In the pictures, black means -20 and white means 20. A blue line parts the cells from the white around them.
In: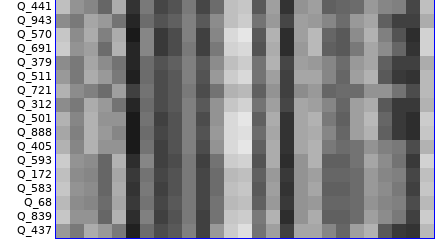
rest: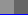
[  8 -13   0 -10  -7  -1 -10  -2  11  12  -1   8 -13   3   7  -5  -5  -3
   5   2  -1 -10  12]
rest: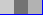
[ -9   5   4   1  -3   4   6  -5 -10 -10   7]
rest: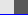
[  8 -13   5   9  -4  -6   2   8   0  -7 -13  13]
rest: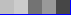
[  5   4   1  -3   4   6  -5 -10 -10   7]
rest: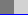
[ 14  -7   7 -13   4   9  -5  -6  -1   6   2  -4 -12  13]

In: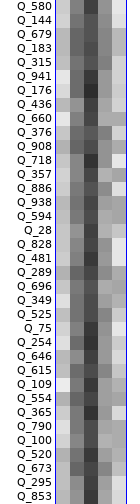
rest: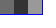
[12]
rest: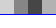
[6]
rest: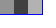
[11]

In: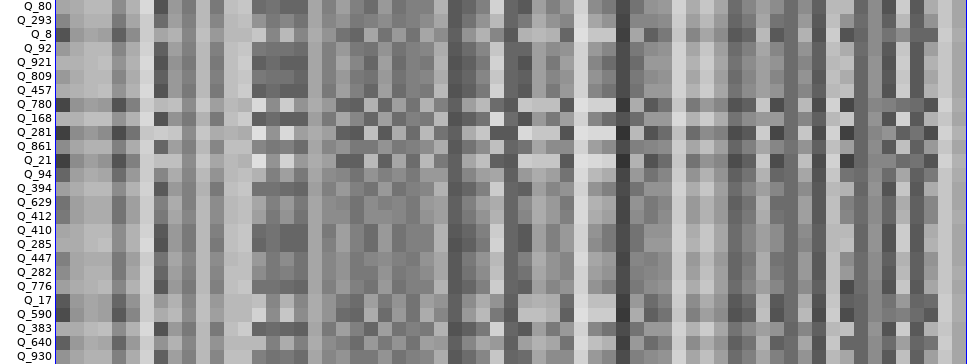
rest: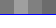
[ 4 -2  0  0  8 -6 -4  0 12 -4 -6  5  0  4 13  3 -1 -8 -2  3  3 13  7 11
  6 -3  1  5  2 -3  2 -5  9  9 -4  3 -7 12 -6  7 11  6]
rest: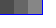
[-1  0 -3 -6 12  7]
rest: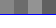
[10  7 -3  2 -6 11 -6  5 11  6]

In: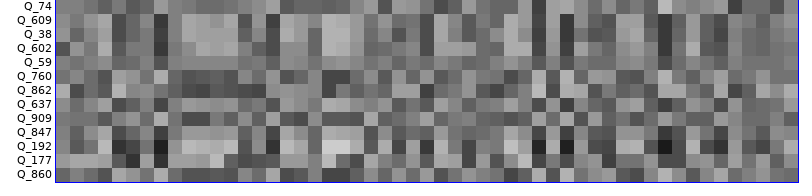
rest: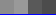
[ 1  8  2 -6  1  6 -3  0  3 -2 -3]
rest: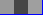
[-11   2  -5  -7   5   5  -6 -11  -5   4  -5  -8   1  -1  -5   0   3]

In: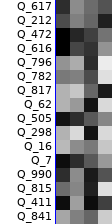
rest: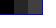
[-2]
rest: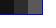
[1]
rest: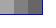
[12]
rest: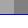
[-4 12]

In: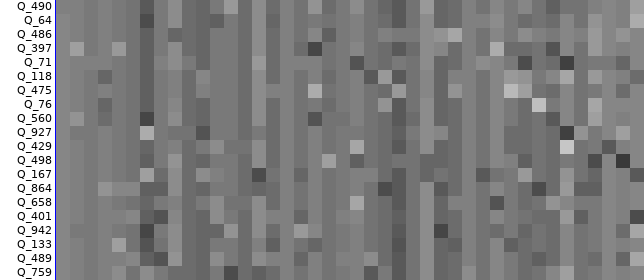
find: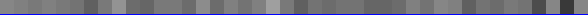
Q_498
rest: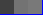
[-1 -4  1]

